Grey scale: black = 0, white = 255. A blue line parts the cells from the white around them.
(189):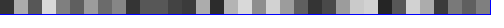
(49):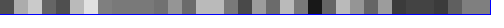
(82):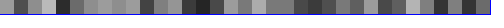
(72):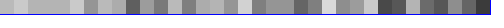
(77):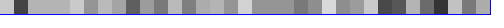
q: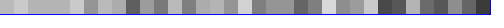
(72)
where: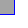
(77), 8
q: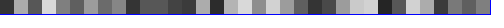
(189)
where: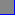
(189), 8
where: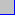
(77), 32
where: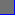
(49), 11

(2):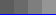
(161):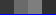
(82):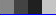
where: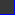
(161), 0
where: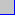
(82), 3
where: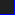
(82), 2
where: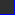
(161), 3
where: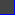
(82), 1

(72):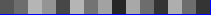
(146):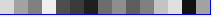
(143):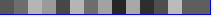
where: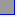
(143), 3
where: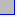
(143), 12
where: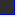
(143), 10
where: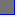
(72), 6

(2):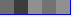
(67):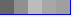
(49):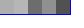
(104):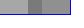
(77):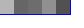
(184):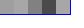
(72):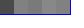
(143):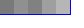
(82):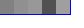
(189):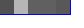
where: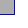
(49), 0
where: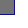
(2), 3
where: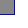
(72), 3
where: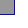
(82), 2

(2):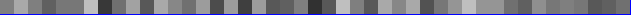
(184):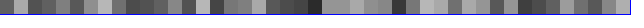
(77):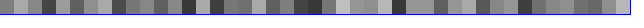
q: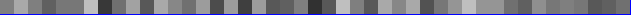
(2)
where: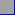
(2), 9
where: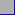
(184), 44
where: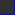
(2), 22
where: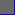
(77), 42

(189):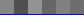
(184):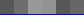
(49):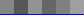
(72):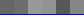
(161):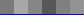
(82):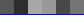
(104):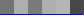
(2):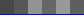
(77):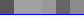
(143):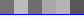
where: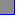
(77), 5
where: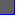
(2), 5
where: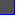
(189), 1

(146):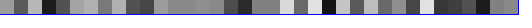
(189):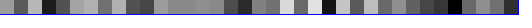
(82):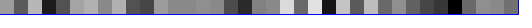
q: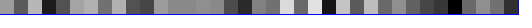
(189)
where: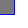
(146), 7

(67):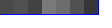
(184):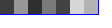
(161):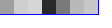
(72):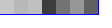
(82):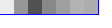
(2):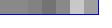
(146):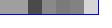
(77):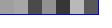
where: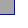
(77), 1
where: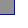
(77), 3
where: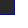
(161), 3
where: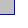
(72), 2
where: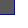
(77), 6

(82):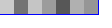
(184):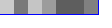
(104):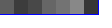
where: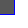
(82), 4
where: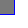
(184), 1
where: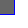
(104), 3

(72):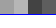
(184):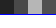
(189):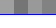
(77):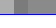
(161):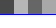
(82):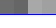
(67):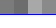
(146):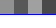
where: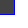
(72), 2
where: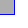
(77), 0
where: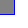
(189), 3
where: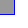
(189), 2

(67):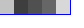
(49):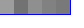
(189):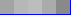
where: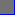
(49), 1
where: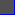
(67), 2
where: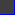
(67), 1
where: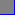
(49), 3

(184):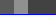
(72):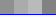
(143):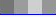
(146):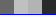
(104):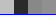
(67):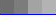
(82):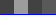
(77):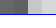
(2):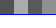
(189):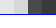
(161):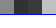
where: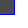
(189), 2
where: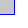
(77), 2
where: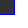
(161), 1
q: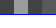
(82)
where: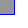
(143), 3
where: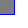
(67), 1
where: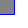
(72), 3

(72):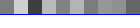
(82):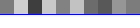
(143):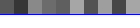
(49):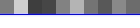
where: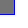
(49), 6
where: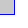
(82), 3
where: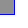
(72), 8
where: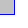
(82), 5

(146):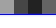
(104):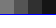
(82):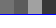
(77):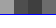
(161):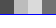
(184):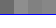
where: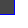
(146), 1
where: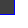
(77), 2
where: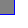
(184), 2
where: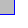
(161), 1
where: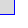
(161), 2
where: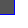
(104), 1
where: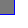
(104), 0

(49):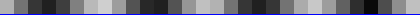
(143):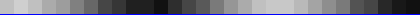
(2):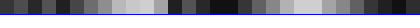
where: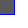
(143), 14
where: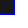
(143), 28
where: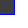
(49), 4

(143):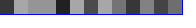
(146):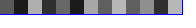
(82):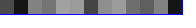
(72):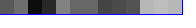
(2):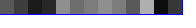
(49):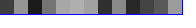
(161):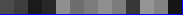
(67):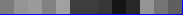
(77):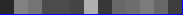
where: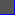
(72), 9
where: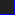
(143), 4
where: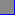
(49), 8

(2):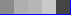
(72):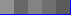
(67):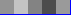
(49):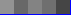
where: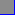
(2), 0
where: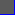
(72), 4
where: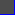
(67), 3

